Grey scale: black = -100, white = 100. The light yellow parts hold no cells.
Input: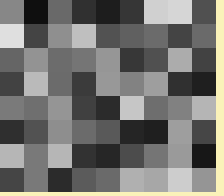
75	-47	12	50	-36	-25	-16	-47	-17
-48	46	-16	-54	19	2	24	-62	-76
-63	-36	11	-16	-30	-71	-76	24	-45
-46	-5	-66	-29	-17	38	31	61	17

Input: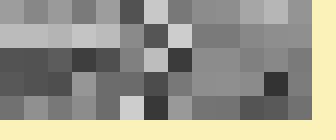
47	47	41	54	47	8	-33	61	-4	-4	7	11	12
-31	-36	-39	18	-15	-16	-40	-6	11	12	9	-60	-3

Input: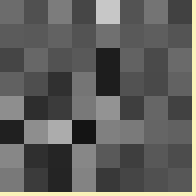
-29	-30	-23	-35	-12	-30	-26	-34
-24	-39	-62	-8	-77	-36	-43	-23
-75	11	35	-84	0	-4	-21	-24
-5	-54	-72	3	-56	-46	-37	-32

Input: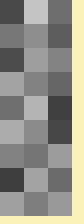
-7	11	-27
28	2	-20
35	9	-44
-51	28	-16

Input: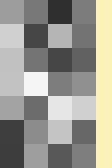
63	-45	42	-10
52	92	-2	13
-51	10	53	-19

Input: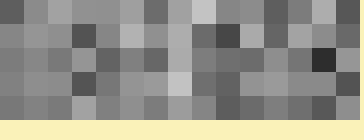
5	17	12	-35	5	40	13	36	-16	-44	33	-21	28	10	-18
1	11	10	-34	-7	16	21	52	-13	-23	15	21	8	8	-35

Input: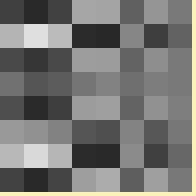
41	75	47	-66	-69	5	-51	-23
-11	-33	-28	-8	2	-13	-2	-5
20	14	2	-33	-38	3	-32	-7
-48	-68	-47	24	35	-26	25	-6

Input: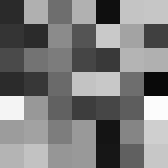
-59	-66	9	-34	58	28	-50
-66	-57	-17	53	57	-14	-93
22	27	-2	20	-84	4	62
